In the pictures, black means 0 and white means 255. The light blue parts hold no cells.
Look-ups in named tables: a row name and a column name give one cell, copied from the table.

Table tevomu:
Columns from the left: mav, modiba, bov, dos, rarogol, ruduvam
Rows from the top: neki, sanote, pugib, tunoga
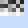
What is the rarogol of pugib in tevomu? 231
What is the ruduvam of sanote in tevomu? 197
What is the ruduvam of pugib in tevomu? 86
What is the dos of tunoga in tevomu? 227
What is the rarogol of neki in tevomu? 185
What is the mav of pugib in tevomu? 195
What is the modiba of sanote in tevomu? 56
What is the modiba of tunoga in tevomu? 251
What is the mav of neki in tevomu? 171
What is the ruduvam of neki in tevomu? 35
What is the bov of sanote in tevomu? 164
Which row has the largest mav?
tunoga

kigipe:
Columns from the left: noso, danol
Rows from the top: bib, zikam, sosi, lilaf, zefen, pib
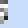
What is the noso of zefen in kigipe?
180
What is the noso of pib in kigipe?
154
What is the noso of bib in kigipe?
110
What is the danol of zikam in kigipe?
252
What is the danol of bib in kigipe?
90
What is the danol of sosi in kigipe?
181
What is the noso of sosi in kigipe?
130
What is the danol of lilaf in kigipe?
138
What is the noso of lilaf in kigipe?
250
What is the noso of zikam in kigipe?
242

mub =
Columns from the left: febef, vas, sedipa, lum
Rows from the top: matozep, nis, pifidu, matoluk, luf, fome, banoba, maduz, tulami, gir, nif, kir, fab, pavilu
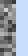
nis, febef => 155
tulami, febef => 180
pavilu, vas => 168
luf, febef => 76
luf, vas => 139
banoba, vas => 135
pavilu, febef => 102
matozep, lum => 57
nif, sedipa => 84
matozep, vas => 89
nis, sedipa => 126
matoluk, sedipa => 180
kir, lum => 118
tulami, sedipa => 129
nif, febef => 103
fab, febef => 63
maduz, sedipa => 56
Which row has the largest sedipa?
matoluk

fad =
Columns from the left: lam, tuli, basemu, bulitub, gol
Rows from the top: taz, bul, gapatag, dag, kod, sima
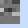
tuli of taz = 106
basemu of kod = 118
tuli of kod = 117
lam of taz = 141
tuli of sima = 119
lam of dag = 94
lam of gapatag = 194
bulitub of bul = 117
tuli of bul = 120
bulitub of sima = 121
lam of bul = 118
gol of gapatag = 119
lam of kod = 121

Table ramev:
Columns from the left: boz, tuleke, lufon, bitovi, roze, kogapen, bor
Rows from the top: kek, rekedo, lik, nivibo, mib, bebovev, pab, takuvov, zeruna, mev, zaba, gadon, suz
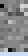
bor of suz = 81
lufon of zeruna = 138
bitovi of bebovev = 159
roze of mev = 159
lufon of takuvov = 107
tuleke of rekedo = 124
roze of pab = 135
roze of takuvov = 121
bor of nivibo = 201
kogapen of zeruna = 144
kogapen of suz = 150
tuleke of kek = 127
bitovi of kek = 139
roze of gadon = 132
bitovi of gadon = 132
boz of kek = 128
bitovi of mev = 144
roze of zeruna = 128
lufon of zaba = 133
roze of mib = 140

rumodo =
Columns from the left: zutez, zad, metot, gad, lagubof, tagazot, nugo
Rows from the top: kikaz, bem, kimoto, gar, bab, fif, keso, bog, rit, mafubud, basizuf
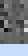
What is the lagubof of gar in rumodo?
85
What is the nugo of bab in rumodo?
94
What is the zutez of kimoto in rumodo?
85
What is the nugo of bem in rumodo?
119
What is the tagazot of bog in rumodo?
91
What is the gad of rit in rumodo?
98
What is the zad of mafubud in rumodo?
99
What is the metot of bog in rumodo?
59
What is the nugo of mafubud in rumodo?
99
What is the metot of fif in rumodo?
76
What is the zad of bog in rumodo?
12
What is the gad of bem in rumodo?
80
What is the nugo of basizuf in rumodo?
104
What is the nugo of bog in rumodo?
222
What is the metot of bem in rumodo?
111
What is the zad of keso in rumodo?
142
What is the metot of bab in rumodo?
96
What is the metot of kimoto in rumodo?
103
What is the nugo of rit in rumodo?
103

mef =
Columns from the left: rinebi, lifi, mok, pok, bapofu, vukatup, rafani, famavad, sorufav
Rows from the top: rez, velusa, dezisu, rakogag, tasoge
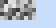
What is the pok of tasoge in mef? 195
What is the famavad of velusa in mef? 177
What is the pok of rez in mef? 218
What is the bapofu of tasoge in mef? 144
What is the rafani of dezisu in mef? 149
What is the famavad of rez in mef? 111
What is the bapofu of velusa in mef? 173
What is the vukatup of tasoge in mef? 96
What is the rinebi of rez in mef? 116
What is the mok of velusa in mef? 189
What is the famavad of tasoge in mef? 122
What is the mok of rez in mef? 225
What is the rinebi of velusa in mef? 106
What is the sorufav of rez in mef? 210
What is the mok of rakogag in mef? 118

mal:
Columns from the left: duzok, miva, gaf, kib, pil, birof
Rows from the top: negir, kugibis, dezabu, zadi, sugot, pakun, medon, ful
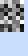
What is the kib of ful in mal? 135
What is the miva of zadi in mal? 18
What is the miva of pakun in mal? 153
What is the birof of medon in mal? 16
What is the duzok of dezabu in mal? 51
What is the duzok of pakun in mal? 216
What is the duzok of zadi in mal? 112
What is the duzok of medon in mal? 49
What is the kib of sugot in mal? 119
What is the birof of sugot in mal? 69
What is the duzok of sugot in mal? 110

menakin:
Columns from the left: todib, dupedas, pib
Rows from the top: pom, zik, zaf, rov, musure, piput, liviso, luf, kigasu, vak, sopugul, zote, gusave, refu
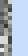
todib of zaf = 121
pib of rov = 194
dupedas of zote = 170
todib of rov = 85
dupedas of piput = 101
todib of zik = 113
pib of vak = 67
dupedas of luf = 160
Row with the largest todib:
gusave

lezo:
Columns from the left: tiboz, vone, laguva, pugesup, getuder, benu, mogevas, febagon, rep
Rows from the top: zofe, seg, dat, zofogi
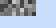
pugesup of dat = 151
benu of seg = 76
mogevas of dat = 96
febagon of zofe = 58
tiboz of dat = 71
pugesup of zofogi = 184
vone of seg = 67
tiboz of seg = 67
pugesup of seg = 80

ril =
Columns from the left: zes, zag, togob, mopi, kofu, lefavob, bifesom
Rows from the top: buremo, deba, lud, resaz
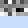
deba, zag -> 146
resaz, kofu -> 162
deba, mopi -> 127
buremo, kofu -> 161
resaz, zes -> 247
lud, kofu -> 4
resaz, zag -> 227
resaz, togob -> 83
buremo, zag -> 56
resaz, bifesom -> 165
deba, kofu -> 143
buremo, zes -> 127

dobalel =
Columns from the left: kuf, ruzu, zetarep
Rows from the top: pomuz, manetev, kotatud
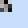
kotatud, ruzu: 163
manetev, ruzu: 146
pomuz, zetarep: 211
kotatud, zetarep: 17
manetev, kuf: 182
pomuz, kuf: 161
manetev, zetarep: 52
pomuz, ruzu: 8
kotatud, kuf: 73
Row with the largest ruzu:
kotatud

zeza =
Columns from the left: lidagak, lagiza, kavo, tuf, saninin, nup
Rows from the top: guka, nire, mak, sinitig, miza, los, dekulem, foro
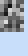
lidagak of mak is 144
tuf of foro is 141
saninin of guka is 101
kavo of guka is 83
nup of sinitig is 201
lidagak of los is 161
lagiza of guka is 137
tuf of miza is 104
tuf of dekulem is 114
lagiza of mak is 52
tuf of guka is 190
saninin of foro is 89
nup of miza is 147
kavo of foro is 108
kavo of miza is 97
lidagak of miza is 135
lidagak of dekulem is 152
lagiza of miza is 144

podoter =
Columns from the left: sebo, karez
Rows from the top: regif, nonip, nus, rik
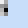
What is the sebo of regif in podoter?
239
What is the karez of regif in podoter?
171
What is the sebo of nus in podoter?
181
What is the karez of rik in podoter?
136
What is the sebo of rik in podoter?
201
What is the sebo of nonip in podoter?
149
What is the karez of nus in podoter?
7
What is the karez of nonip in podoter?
134
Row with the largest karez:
regif

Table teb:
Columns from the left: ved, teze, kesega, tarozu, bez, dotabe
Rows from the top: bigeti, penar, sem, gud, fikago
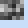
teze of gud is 119
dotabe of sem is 70
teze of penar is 154
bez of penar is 153
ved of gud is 98
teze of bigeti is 93
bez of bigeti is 94
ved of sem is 210
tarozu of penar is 41
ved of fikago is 76
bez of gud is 78
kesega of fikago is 47
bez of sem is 183

